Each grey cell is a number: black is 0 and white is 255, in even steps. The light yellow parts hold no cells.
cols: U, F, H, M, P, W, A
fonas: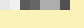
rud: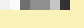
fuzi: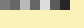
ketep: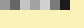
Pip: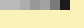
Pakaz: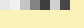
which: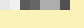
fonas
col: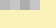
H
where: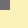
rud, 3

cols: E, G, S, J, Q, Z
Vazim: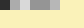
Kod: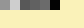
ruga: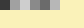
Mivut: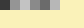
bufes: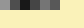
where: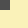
bufes, 2
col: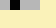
Z
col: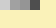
G
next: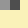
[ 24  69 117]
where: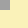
ruga, 2
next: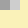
[138 107 183]

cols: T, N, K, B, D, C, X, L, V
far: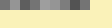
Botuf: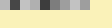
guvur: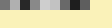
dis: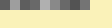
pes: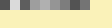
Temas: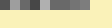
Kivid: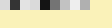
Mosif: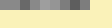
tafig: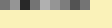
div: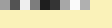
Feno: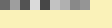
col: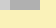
D
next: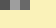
[ 71 176 105]
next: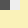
[125  30  52]
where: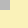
Botuf, 1
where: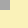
div, 7
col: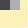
N
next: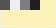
[ 52 167 250]

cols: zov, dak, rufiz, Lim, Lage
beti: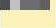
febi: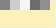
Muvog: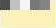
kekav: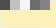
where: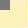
Muvog, 4
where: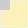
febi, 2

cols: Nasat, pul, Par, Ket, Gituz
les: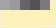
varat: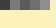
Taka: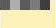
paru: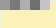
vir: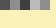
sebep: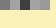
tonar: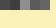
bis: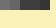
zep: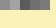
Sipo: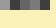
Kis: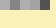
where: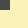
tonar, 1
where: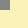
Kis, 2
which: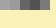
les
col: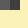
Ket
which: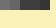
bis

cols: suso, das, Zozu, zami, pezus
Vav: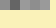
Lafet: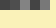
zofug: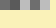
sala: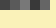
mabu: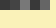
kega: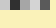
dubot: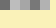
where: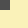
Lafet, 2
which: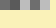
zofug
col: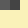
das
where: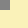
Lafet, 3
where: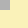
dubot, 5

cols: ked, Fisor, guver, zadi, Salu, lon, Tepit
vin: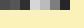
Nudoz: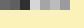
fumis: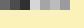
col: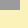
Tepit
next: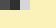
[165 187 155]
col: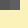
Fisor
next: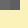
[ 48 214 165]
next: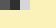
[187 126  38]
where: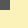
vin, 2

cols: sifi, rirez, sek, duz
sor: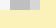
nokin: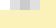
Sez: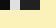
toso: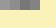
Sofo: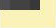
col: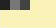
sek
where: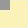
toso, 1
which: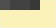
Sofo
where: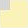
sor, 4

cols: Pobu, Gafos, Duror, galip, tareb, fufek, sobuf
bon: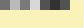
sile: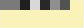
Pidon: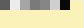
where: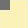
bon, 1
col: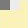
Gafos
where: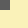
Pidon, 1
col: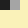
Duror
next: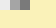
[134 207   8]
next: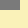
[ 31 216  40]
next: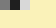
[ 40 143  82]

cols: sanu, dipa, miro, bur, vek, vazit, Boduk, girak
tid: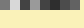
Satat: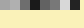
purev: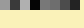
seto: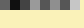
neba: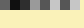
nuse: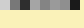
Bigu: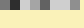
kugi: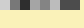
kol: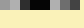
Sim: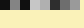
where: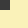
purev, 2
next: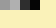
[  5 176 110]
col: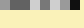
sanu
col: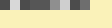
Boduk
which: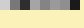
nuse
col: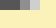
Boduk
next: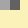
[207 207 143]

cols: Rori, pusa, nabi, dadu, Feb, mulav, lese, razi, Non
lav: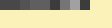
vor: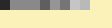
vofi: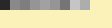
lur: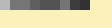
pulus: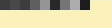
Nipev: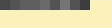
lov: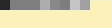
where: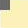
Nipev, 5
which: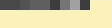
lav
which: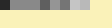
vor
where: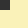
lur, 9
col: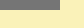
lese

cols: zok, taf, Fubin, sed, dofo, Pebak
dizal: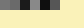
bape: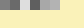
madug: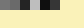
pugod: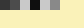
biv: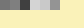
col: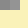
Pebak
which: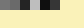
madug
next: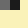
[137  15  86]
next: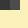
[201  15 201]
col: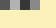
Pebak

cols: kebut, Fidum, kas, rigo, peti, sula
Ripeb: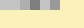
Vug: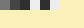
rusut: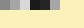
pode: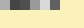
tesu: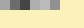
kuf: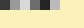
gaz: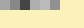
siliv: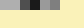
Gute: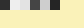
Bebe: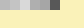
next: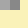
[ 69 175 187]
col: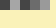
Fidum
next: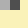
[ 26 154 127]

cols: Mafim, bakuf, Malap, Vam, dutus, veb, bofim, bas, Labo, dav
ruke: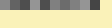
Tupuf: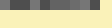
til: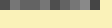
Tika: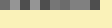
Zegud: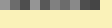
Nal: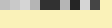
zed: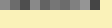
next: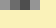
[ 88 128 108]
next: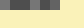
[ 99 108 118]
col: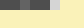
Malap
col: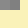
Labo
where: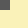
Zegud, 5

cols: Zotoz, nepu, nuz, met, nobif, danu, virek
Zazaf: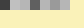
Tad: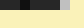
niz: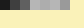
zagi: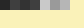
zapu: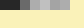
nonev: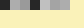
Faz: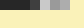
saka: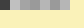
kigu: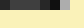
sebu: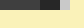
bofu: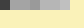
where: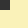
zagi, 3
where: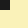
niz, 1
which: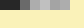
zapu
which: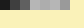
niz

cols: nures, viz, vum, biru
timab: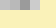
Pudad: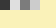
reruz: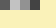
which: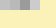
timab
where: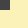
reruz, 4
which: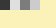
Pudad
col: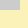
biru
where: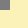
Pudad, 3
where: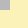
timab, 2

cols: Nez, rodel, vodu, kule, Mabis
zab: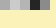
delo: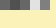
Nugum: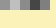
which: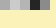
zab
